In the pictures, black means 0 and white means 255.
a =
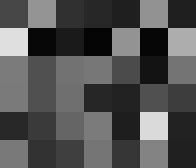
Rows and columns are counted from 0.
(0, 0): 71
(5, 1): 50
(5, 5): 131
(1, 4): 147
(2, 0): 123
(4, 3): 123
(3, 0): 122
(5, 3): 117
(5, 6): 32
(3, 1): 80
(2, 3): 119
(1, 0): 223
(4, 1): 58
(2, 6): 116
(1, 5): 6

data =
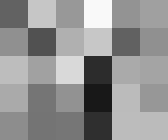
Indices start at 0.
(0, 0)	98
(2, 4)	170
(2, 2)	217
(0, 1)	198
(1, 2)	176
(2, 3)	44
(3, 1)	117
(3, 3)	24

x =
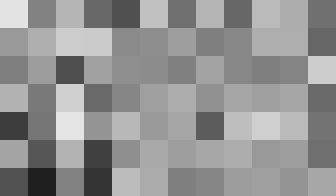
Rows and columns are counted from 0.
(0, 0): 227
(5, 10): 158
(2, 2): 78
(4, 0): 61
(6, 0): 81
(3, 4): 134
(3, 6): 173
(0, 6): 111
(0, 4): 80
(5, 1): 86
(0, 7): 180
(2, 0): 126
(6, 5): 172
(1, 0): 153
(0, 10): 173
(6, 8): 157
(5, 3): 64
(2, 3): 161
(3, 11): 105
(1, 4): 138
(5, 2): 179
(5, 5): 169
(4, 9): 207
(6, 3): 52

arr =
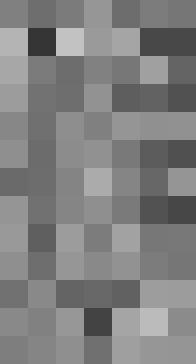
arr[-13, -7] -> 128
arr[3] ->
[156, 114, 110, 146, 94, 98, 81]
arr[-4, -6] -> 110
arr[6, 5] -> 103
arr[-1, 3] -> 112
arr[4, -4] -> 128
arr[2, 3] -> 129
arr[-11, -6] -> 123
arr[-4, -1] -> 118
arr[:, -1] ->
[118, 72, 100, 81, 145, 80, 149, 71, 120, 118, 156, 139, 149]
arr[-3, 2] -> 100
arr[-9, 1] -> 112
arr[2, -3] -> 119
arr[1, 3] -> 154
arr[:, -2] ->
[124, 72, 160, 98, 144, 92, 103, 82, 119, 124, 157, 187, 150]
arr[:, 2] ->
[123, 194, 109, 110, 142, 140, 132, 133, 156, 150, 100, 151, 143]
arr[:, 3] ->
[150, 154, 129, 146, 128, 145, 171, 143, 124, 137, 104, 67, 112]
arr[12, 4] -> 159
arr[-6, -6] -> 113
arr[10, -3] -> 97
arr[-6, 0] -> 149
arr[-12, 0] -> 180
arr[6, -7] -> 106
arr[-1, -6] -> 133

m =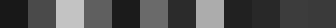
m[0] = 24
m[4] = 27
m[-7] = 106
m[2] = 195

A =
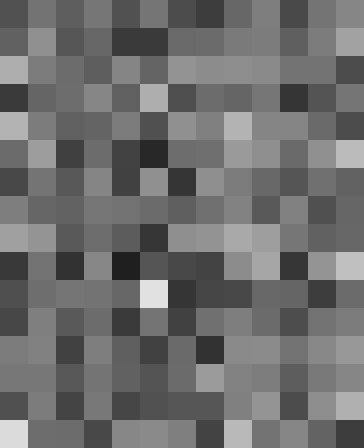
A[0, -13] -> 81
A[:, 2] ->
[94, 86, 108, 109, 96, 64, 88, 98, 89, 50, 117, 89, 65, 87, 68, 108]
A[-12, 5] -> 80
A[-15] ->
[97, 144, 86, 103, 58, 58, 105, 107, 122, 124, 95, 124, 162]
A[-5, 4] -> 58
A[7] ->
[126, 102, 98, 118, 114, 107, 95, 112, 130, 89, 129, 80, 102]
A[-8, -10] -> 109
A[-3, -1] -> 134
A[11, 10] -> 77
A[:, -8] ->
[117, 58, 100, 174, 80, 40, 144, 107, 54, 85, 225, 116, 65, 84, 81, 138]
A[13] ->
[119, 119, 87, 116, 97, 84, 107, 155, 130, 125, 93, 121, 134]
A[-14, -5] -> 141
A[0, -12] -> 115
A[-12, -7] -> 144
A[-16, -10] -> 118
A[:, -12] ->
[115, 144, 123, 101, 124, 157, 116, 102, 148, 114, 110, 127, 129, 119, 124, 109]
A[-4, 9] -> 139
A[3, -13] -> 58
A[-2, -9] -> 70
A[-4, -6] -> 50
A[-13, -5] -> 101
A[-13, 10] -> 53
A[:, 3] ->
[118, 103, 94, 134, 100, 108, 133, 118, 109, 135, 115, 108, 126, 116, 120, 72]
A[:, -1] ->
[134, 162, 76, 117, 76, 187, 98, 102, 103, 192, 107, 123, 152, 134, 176, 60]
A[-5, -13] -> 71
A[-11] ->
[107, 157, 64, 108, 66, 40, 109, 111, 154, 143, 106, 144, 187]
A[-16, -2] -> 116
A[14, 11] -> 141
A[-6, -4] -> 104
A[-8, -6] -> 147

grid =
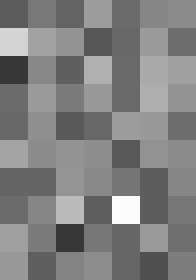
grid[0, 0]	92
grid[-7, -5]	123
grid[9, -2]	80
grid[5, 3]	142
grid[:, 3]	[156, 86, 176, 152, 104, 142, 137, 94, 119, 141]
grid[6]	[100, 100, 148, 137, 117, 93, 133]
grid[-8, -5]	95
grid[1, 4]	103
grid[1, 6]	109
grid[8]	[159, 123, 55, 119, 102, 154, 111]
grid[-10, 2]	99
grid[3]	[107, 155, 123, 152, 105, 174, 147]
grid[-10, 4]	107
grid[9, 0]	153
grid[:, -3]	[107, 103, 105, 105, 157, 88, 117, 252, 102, 101]
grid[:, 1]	[120, 161, 136, 155, 143, 139, 100, 134, 123, 95]
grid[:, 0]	[92, 212, 55, 107, 104, 164, 100, 107, 159, 153]
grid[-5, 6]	139
